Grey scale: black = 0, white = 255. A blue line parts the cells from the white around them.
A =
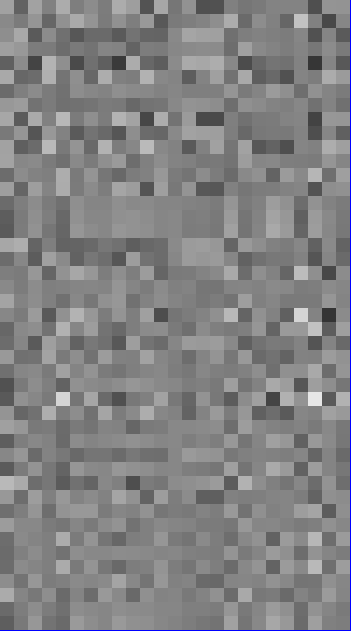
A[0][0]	161
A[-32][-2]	142
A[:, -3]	[79, 129, 81, 119, 54, 125, 145, 113, 67, 78, 129, 123, 182, 83, 146, 155, 157, 97, 85, 143, 126, 122, 131, 194, 84, 129, 169, 158, 231, 130, 122, 153, 101, 157, 108, 99, 165, 127, 183, 147, 185, 117, 121, 146, 159]
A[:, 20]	[131, 102, 124, 125, 113, 81, 143, 127, 131, 121, 79, 126, 155, 130, 145, 151, 154, 124, 120, 101, 136, 122, 96, 154, 120, 99, 144, 157, 177, 90, 126, 151, 126, 154, 117, 133, 133, 129, 155, 144, 155, 136, 106, 144, 152]
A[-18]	[81, 122, 141, 127, 98, 145, 138, 135, 141, 150, 144, 137, 135, 125, 128, 121, 159, 116, 130, 169, 157, 86, 158, 142, 118]
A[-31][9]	137
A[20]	[137, 124, 140, 127, 129, 133, 134, 132, 149, 133, 124, 139, 128, 131, 118, 117, 132, 133, 130, 138, 136, 124, 126, 139, 134]
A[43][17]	121
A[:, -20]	[126, 170, 87, 122, 74, 143, 141, 113, 123, 90, 148, 137, 122, 123, 143, 145, 150, 100, 98, 167, 133, 136, 179, 134, 98, 142, 132, 145, 117, 141, 122, 140, 105, 150, 113, 131, 152, 134, 123, 142, 122, 138, 132, 141, 154]
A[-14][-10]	126
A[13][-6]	125
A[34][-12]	143
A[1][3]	102
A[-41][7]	95
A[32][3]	131
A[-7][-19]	148
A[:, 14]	[80, 131, 161, 140, 167, 131, 127, 145, 74, 159, 129, 120, 140, 88, 128, 127, 125, 157, 151, 131, 118, 119, 131, 139, 153, 132, 135, 128, 147, 131, 138, 133, 149, 123, 147, 95, 131, 123, 138, 126, 138, 106, 131, 127, 119]
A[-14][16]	152
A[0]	[161, 98, 162, 129, 172, 126, 140, 124, 172, 158, 83, 167, 118, 146, 80, 81, 128, 118, 122, 131, 131, 131, 79, 148, 147]
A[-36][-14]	103
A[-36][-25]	121
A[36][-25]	111
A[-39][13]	127
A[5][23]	172
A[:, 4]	[172, 145, 112, 108, 143, 116, 113, 112, 184, 130, 121, 112, 173, 172, 112, 104, 102, 99, 138, 146, 129, 112, 145, 178, 140, 122, 161, 98, 212, 125, 107, 106, 120, 100, 91, 152, 147, 118, 172, 114, 171, 128, 106, 112, 106]
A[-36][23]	134
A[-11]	[185, 170, 109, 119, 91, 113, 100, 136, 128, 78, 123, 118, 140, 143, 147, 155, 92, 178, 142, 128, 117, 135, 108, 147, 110]
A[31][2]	136
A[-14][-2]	138
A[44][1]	121
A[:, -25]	[161, 137, 142, 159, 96, 169, 107, 152, 167, 121, 162, 163, 108, 158, 107, 93, 90, 167, 108, 126, 137, 164, 135, 103, 108, 153, 112, 81, 89, 148, 160, 94, 135, 91, 185, 152, 111, 156, 109, 107, 108, 141, 171, 106, 94]
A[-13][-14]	110
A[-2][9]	139
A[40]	[108, 139, 133, 127, 171, 122, 148, 119, 105, 125, 128, 148, 125, 117, 138, 126, 107, 136, 148, 99, 155, 137, 185, 111, 157]
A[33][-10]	118
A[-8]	[156, 136, 136, 123, 118, 134, 122, 139, 147, 114, 128, 137, 133, 131, 123, 123, 119, 152, 134, 135, 129, 123, 127, 145, 135]

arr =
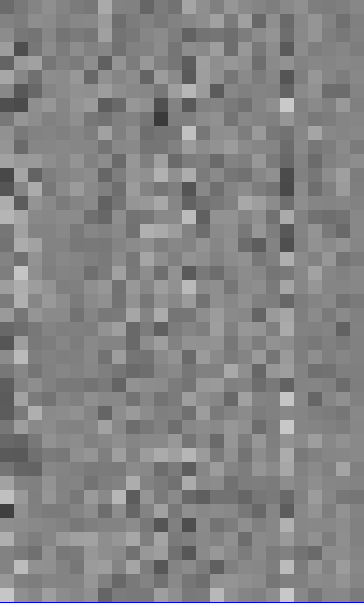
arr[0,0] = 107
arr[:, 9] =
[129, 124, 120, 129, 124, 141, 136, 151, 131, 143, 137, 151, 148, 156, 149, 115, 113, 139, 119, 120, 152, 146, 166, 105, 105, 117, 106, 146, 115, 154, 109, 133, 129, 139, 173, 92, 102, 140, 167, 113, 165, 121, 121]
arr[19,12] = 146
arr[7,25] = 128
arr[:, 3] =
[143, 139, 135, 140, 118, 141, 133, 151, 129, 132, 134, 142, 126, 119, 137, 135, 131, 131, 129, 127, 147, 153, 138, 132, 125, 130, 129, 129, 115, 138, 140, 146, 123, 135, 147, 150, 123, 134, 134, 145, 144, 133, 158]
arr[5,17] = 138
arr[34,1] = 130
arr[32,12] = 160
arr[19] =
[126, 197, 143, 127, 132, 131, 111, 123, 161, 120, 141, 110, 146, 90, 121, 109, 130, 140, 135, 117, 121, 136, 162, 134, 129, 136]
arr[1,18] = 104
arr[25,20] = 154
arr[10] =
[149, 106, 134, 134, 136, 134, 134, 116, 136, 137, 117, 117, 129, 156, 140, 146, 156, 139, 134, 133, 108, 137, 119, 125, 139, 123]
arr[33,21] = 130
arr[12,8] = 126
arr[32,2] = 112
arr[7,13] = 89
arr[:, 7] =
[170, 155, 160, 135, 96, 145, 157, 93, 114, 161, 116, 140, 102, 128, 98, 103, 130, 120, 122, 123, 151, 144, 120, 146, 132, 114, 127, 122, 136, 101, 162, 135, 127, 123, 126, 137, 109, 131, 142, 142, 158, 129, 101]
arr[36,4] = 123
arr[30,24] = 125
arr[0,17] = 138
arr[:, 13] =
[165, 135, 98, 141, 93, 90, 183, 89, 127, 193, 156, 124, 173, 84, 98, 187, 130, 131, 147, 90, 186, 155, 118, 133, 146, 106, 119, 116, 158, 112, 136, 117, 182, 93, 171, 105, 143, 78, 127, 87, 139, 118, 121]
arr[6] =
[136, 88, 104, 133, 139, 145, 143, 157, 142, 136, 135, 120, 158, 183, 155, 91, 135, 128, 132, 130, 100, 138, 146, 109, 108, 132]
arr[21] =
[123, 176, 134, 153, 141, 123, 138, 144, 115, 146, 119, 146, 136, 155, 114, 143, 135, 145, 128, 126, 103, 125, 132, 137, 115, 122]
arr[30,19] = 126
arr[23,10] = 124
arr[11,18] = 152
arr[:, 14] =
[143, 142, 115, 137, 159, 158, 155, 129, 140, 119, 140, 128, 123, 136, 113, 96, 109, 147, 142, 121, 139, 114, 142, 126, 145, 155, 129, 152, 141, 157, 140, 136, 155, 134, 137, 95, 136, 139, 137, 138, 124, 110, 123]
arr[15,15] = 146
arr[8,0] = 120
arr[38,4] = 152

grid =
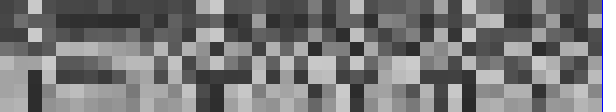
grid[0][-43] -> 68
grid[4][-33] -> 184
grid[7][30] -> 166
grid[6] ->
[163, 169, 45, 131, 180, 189, 168, 160, 156, 121, 172, 170, 135, 194, 76, 47, 177, 199, 126, 176, 164, 177, 58, 132, 202, 44, 158, 162, 127, 83, 180, 71, 200, 46, 140, 134, 177, 177, 51, 127, 170, 195, 135]
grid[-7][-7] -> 54
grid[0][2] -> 201
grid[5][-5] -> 164
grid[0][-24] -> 75
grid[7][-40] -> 146
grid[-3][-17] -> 63
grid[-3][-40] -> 186
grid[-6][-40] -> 98
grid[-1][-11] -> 187
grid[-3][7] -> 58
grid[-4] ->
[184, 161, 162, 201, 89, 89, 101, 123, 172, 185, 184, 101, 194, 71, 136, 193, 121, 89, 178, 96, 192, 94, 200, 199, 86, 198, 104, 150, 194, 203, 123, 144, 74, 186, 105, 123, 82, 99, 201, 176, 99, 70, 159]
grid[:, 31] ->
[163, 86, 175, 136, 144, 64, 71, 64]
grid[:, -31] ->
[75, 97, 93, 90, 194, 178, 135, 154]
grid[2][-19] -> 46
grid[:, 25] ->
[191, 99, 191, 45, 198, 86, 44, 56]
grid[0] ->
[68, 78, 201, 78, 71, 71, 69, 87, 65, 71, 70, 67, 75, 67, 170, 201, 84, 86, 97, 75, 69, 75, 123, 65, 101, 191, 78, 92, 91, 106, 87, 163, 68, 200, 119, 105, 69, 66, 149, 97, 82, 68, 102]
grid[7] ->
[175, 180, 45, 146, 154, 166, 152, 144, 149, 134, 180, 148, 154, 177, 63, 46, 160, 189, 154, 146, 180, 151, 103, 149, 197, 56, 140, 179, 145, 121, 166, 64, 187, 43, 170, 176, 151, 156, 91, 152, 148, 181, 169]
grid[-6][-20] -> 85
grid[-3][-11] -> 65
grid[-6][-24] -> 90
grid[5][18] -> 192
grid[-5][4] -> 180
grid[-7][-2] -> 67
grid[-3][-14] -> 194
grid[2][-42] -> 64
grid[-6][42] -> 78
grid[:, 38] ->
[149, 89, 165, 45, 201, 164, 51, 91]

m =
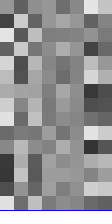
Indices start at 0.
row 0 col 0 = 150
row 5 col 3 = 140
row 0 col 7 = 196
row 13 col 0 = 78
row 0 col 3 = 150
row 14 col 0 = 224
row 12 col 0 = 55
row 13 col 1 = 147
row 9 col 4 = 116
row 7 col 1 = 133
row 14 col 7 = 97
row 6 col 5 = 142
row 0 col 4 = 110
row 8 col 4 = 140
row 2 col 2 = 190
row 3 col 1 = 201
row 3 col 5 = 149
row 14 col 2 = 191
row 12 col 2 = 89
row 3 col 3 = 141
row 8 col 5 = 133
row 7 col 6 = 78
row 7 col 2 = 180
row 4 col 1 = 78
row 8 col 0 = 225
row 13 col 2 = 101
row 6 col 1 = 163
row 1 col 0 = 67
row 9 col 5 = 140
